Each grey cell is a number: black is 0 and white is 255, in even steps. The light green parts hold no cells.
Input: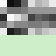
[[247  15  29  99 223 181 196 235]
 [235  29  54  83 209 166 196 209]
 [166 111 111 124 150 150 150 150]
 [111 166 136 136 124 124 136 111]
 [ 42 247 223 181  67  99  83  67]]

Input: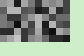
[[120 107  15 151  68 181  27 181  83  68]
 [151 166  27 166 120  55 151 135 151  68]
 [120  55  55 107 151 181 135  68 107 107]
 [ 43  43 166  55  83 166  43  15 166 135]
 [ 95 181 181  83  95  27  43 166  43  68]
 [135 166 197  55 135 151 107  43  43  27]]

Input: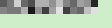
[[132 120 120 176  25 146  63 160 224  63 120 104 192 224]
 [ 91 120 208 104  78 176 176 146 192 132 104 160 146  38]]

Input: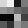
[[216 241  24 121]
 [149 135 106  90]
 [ 90  49 149 121]
 [  8   8 187  64]]

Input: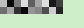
[[110 165  48   9 149 134  79 205  36]
 [189   9 122 221  95 165 221  23  64]]

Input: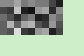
[[109  82  43  97 122  31  43 138 109]
 [ 97 179  97 165 179  82  58 151  82]
 [138 138 165 122 138 122 122  70  31]
 [ 70  58 194  31  18 151 165  43 138]
 [ 97  82 221  58  43 151 165  31  70]]
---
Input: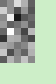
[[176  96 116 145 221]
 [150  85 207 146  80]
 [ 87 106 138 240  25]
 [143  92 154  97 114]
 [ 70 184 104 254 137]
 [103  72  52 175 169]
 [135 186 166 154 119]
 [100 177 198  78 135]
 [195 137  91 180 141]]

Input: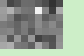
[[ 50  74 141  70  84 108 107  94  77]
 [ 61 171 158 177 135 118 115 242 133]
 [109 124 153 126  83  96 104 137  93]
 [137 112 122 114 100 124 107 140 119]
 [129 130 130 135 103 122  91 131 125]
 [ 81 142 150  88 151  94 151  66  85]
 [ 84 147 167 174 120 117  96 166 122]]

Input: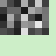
[[200  64 141  71  40 171  57]
 [139 116  56 103 103  24 168]
 [ 26 119  25 170  83 207  70]
 [230 110  50 143  46 151 141]
 [ 90  53  78  64  33 223  69]]

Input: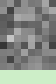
[[165  88 129 146  91 143 120 124]
 [143 168 144  67 142 144 150 101]
 [ 96 118  90  96 169 160 160 127]
 [149 106  95  78 110  94 104 102]
 [127 105  99 109 171 139 137  98]
 [112  88 121 196 146 140 168 133]
 [145  67  53  99 127  85 164  84]
 [137 139 125 128 112 159 106 114]
 [112 103 118  69 123 104 134 139]
 [125 119 124 131 105 130 143 149]]

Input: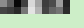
[[157  35 140  91   7  64 216 163  61  76]
 [115  43  68  59  41 118 227 179  67 101]]

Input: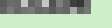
[[ 55 110  91 107 105 195  98 114 197  83 127 100  63]
 [102 118  99 122 105 115 121 102 110  92 108 102 166]]
